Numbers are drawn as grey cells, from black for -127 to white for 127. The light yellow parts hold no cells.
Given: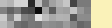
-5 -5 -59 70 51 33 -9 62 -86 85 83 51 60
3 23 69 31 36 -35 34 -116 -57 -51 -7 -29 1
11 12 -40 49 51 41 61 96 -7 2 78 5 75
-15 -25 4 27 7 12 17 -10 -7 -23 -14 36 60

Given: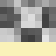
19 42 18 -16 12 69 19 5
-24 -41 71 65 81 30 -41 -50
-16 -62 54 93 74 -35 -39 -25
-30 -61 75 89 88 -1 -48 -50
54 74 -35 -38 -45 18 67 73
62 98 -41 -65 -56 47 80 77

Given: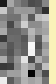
6 -44 -51 -20 0 39 -101
-79 -22 26 24 26 -4 72
74 61 -37 40 -13 -12 1
43 13 12 78 7 -54 19
35 24 55 -3 -26 -27 42
58 -33 42 -40 -21 -19 -69
21 -46 120 -32 -19 -39 -3
39 -26 115 -29 -10 -44 -21
12 45 -54 98 19 -28 44
63 -29 30 57 9 -64 -70
-51 21 -123 58 31 32 4
-13 45 34 50 5 -35 108

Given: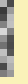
-54 53
27 -69
59 -51
64 3
2 88
-48 18
-53 -13
-42 64
60 36
48 -53
25 -2

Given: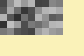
-2 6 -58 -61 53 26 60 16 -54
44 59 52 14 -47 -72 -17 39 -39
-25 -35 18 53 -51 -14 -80 -41 51
58 54 5 -17 -5 -50 30 64 -78
19 28 51 28 -59 -51 -41 7 -7

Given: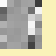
-66 35 33 19 38 122
115 -16 40 27 21 -30
59 82 27 29 31 -10
7 118 32 31 35 48
42 106 33 25 29 24
17 -31 37 28 26 65
22 -60 21 34 35 13

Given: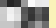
107 105 123 26 -78 -90 -32
-57 -26 -70 -42 91 111 78
-62 -36 -75 -34 96 115 76
-18 29 -20 -65 49 70 70
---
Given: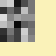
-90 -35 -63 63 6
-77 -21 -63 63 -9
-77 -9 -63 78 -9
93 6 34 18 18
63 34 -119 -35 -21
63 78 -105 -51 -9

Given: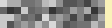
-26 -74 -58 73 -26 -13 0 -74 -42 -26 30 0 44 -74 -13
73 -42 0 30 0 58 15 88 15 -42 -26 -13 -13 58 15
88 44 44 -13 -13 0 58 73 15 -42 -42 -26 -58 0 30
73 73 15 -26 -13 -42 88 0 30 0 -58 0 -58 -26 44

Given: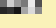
-89 -77 -105 38 90 10
-18 78 24 -6 105 -47

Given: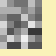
62 -56 -56 74 -42 -42
62 -42 2 46 -71 -71
16 -27 -27 74 2 -27
87 2 -42 -13 99 32
74 16 -13 -13 62 2
46 46 46 2 32 -13
16 87 32 111 32 -13

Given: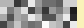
40 -44 40 25 106 68 -44 -44 40 106 -85
93 -4 40 93 -58 9 -72 25 -4 53 -98
-58 9 68 9 -16 -4 122 68 53 -58 106
53 53 -72 -32 106 25 -16 -16 -32 81 81

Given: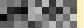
13 -88 -103 -118 42 58 -88 -45 -88 26 -45
-118 -57 -16 -45 42 26 0 -57 26 -16 74
-32 -32 13 0 -72 -32 13 58 -16 42 -16
0 -16 0 -57 26 -45 58 -72 42 -32 -32

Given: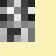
59 -76 -76 85 -10
46 -63 30 73 -10
-89 -36 101 -51 -101
-89 -24 85 -63 -89
-24 3 46 3 17
30 116 3 -51 101
